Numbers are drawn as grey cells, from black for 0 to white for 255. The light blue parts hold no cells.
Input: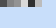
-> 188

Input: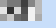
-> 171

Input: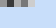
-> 205

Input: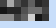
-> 52

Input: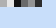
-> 45

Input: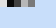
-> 121
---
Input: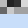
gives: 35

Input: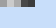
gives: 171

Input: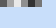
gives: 143

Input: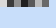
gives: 89

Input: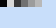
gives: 113

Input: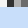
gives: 49

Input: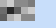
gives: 138

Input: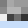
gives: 168

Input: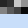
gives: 50
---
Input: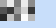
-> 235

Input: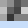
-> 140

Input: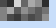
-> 45

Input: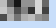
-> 91

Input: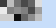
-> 190

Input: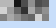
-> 183

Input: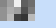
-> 160
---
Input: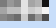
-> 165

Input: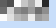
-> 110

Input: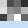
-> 225

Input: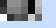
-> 63

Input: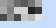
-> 171

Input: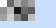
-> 146
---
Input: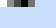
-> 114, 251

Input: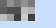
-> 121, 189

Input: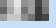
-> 131, 157

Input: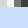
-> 61, 214

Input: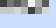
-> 90, 199

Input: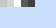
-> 63, 197

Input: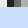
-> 175, 234

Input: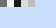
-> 191, 112

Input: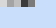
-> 122, 216
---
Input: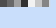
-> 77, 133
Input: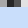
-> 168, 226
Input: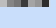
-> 189, 44
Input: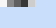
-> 246, 205
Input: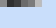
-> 139, 188
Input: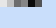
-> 230, 83
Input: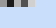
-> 152, 208
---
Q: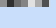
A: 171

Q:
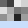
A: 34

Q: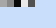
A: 233

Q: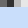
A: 188

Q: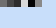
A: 3

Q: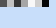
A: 207
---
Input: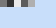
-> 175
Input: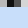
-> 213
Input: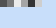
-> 206
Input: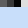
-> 222
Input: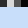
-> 5
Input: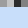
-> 129
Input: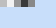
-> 136
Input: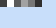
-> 47
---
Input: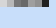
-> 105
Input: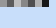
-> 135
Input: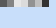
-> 219
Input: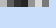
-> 37
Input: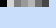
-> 153
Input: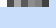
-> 90
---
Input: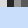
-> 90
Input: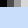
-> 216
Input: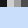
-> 78
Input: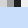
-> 240
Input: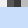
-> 188
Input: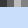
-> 131
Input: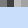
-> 163
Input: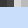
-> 187
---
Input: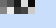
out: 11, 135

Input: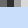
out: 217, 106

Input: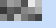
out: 188, 134

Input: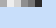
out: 43, 172

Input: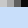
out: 10, 200

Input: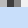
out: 241, 186

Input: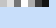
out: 18, 196

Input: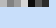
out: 43, 186
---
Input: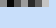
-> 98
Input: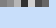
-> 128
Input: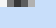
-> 122
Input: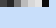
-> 117
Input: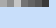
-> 116
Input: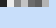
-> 136
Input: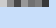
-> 126
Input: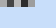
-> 157
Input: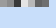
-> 139
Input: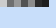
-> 111
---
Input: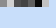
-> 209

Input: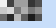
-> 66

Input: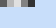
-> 185

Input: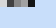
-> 65

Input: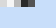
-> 246

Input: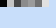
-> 197

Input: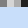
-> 213

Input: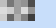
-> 119

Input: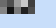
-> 78
